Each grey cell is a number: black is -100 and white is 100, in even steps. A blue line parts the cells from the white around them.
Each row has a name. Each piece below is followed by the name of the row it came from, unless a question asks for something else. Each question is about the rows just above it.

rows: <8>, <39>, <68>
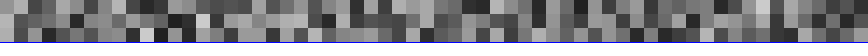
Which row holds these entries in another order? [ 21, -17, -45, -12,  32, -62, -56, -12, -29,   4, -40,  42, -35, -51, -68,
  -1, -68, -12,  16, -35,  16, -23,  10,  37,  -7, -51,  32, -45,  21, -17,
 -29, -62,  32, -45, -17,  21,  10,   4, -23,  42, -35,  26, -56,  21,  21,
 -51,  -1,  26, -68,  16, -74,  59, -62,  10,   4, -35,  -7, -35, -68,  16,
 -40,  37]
<68>
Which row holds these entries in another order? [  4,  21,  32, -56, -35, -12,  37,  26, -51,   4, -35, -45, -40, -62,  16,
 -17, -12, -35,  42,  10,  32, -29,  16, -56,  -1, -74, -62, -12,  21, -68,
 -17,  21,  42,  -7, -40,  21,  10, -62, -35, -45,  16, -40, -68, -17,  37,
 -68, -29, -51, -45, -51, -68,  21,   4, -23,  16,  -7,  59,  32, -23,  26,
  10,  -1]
<39>
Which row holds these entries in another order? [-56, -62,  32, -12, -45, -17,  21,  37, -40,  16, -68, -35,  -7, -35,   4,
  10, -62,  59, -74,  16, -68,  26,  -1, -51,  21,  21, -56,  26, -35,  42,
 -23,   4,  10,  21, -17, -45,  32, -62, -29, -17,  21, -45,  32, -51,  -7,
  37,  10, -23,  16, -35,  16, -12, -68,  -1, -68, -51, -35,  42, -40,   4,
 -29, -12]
<68>
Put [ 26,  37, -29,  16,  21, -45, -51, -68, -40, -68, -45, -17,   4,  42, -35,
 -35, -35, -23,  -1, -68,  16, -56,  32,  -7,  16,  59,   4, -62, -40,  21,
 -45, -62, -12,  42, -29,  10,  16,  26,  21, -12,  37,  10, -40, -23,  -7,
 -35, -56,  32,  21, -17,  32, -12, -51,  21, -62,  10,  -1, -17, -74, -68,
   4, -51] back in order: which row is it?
<39>

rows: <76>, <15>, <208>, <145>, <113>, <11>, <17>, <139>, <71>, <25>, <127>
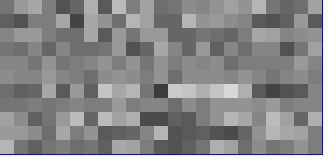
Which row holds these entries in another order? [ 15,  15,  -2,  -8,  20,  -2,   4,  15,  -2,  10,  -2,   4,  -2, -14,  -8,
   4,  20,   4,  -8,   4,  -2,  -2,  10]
<139>
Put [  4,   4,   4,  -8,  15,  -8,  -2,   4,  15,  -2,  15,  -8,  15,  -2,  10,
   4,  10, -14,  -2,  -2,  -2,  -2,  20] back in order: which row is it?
<113>
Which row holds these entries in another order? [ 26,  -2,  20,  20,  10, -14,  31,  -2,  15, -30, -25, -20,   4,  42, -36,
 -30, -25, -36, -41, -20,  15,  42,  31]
<25>
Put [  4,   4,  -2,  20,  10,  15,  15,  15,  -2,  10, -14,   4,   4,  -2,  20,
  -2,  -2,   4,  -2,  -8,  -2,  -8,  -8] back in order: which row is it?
<139>
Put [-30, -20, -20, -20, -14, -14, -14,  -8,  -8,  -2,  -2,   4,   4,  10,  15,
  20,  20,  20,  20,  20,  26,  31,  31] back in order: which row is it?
<208>

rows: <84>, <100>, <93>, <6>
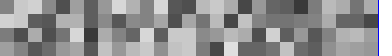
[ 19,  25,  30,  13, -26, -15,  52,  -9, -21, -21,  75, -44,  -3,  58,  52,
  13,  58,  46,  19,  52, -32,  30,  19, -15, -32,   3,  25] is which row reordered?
<6>
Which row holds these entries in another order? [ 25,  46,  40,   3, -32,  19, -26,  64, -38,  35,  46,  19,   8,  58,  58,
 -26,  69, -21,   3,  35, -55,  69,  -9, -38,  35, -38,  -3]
<93>
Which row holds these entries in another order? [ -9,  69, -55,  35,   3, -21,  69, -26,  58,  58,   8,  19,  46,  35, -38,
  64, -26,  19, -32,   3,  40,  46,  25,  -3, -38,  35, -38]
<93>
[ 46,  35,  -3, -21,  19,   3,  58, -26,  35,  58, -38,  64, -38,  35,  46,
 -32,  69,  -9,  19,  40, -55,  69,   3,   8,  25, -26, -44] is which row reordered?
<84>

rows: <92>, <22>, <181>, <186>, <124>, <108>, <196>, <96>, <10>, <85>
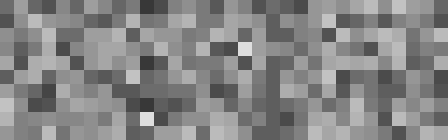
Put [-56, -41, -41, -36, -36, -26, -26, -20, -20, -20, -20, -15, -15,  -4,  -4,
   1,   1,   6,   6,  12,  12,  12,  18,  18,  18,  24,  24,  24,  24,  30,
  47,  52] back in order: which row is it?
<96>
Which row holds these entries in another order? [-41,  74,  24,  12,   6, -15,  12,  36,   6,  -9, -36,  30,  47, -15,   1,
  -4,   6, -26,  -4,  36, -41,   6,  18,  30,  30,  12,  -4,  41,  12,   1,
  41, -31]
<186>
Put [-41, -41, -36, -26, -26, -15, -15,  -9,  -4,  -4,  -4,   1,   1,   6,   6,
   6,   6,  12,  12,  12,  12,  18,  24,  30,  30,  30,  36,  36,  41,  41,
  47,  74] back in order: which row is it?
<10>
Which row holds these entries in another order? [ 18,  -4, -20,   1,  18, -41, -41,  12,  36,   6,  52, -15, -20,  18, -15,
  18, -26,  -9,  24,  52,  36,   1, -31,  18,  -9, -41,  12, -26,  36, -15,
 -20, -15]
<108>
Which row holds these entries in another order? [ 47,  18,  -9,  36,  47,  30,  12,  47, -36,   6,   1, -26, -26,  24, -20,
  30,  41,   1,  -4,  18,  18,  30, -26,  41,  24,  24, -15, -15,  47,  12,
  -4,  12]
<181>
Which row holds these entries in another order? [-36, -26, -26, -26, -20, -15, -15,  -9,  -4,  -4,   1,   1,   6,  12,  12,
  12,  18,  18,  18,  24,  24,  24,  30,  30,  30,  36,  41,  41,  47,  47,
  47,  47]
<181>

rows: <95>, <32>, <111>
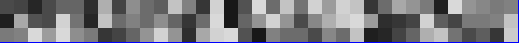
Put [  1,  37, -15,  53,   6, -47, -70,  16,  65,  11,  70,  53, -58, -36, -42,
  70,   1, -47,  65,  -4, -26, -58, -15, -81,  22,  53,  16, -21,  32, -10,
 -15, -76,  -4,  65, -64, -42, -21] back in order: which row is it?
<95>
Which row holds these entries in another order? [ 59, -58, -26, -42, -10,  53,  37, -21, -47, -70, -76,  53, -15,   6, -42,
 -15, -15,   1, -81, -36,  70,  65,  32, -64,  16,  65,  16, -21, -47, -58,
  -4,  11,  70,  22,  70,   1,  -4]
<111>
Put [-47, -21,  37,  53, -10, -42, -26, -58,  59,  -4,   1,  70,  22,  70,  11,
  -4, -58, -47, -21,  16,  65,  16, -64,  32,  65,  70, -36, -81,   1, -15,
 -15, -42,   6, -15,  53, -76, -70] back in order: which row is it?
<111>
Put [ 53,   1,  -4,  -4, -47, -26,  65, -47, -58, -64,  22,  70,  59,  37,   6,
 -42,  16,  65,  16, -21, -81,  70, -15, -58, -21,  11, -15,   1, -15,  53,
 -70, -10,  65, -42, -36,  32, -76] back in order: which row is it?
<32>
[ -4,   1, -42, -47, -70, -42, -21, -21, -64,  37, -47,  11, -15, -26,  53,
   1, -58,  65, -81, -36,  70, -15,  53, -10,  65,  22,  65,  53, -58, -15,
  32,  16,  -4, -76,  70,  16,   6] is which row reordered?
<95>

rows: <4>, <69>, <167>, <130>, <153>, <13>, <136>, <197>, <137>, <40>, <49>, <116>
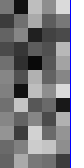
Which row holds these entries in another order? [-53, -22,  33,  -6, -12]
<116>
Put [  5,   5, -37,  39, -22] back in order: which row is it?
<13>

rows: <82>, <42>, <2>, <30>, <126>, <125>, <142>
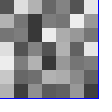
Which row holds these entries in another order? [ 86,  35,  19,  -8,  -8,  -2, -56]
<2>
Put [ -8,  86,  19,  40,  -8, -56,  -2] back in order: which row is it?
<42>
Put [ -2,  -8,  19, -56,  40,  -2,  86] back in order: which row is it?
<126>
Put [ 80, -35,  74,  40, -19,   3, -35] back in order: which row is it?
<82>

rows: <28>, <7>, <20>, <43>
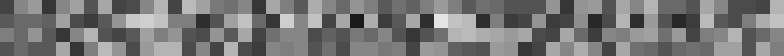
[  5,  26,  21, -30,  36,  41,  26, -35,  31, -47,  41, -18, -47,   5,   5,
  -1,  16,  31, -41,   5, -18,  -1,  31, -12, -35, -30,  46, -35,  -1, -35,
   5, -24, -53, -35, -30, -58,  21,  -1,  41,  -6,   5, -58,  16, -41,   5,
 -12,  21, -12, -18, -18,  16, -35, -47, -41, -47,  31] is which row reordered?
<20>
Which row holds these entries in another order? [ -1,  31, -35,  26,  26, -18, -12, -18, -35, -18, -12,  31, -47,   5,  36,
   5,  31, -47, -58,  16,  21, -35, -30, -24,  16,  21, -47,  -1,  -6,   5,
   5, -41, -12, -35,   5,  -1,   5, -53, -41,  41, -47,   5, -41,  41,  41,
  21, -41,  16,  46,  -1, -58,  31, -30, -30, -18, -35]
<43>
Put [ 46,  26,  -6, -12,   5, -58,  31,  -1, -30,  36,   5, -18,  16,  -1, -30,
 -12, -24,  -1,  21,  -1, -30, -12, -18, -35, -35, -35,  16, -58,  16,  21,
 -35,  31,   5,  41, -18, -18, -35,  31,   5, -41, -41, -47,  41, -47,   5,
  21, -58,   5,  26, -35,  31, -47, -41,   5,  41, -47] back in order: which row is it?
<28>
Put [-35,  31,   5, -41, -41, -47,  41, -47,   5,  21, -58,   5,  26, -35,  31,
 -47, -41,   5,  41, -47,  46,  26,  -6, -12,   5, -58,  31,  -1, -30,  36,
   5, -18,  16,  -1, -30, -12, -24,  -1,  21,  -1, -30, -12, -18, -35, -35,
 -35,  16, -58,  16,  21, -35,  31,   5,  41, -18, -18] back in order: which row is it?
<28>
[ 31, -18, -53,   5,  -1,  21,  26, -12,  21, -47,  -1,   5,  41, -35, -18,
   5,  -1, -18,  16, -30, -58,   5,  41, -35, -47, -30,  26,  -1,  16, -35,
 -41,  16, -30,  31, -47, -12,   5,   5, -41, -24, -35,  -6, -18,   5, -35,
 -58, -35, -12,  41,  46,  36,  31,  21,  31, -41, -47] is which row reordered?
<20>

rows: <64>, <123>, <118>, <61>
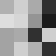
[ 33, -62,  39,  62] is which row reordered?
<64>
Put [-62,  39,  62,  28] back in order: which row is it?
<61>

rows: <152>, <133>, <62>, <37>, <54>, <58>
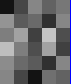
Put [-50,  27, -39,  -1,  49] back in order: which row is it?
<37>
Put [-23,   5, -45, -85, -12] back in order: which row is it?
<58>
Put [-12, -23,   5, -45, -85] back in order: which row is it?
<58>
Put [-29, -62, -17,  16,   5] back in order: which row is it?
<133>
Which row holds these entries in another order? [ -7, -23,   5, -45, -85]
<152>
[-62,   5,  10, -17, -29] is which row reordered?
<54>
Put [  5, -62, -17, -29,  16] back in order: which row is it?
<133>

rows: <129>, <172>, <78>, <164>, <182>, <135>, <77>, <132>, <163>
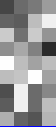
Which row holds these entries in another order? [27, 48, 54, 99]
<135>
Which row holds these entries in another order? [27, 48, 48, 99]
<182>
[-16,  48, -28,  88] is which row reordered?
<132>

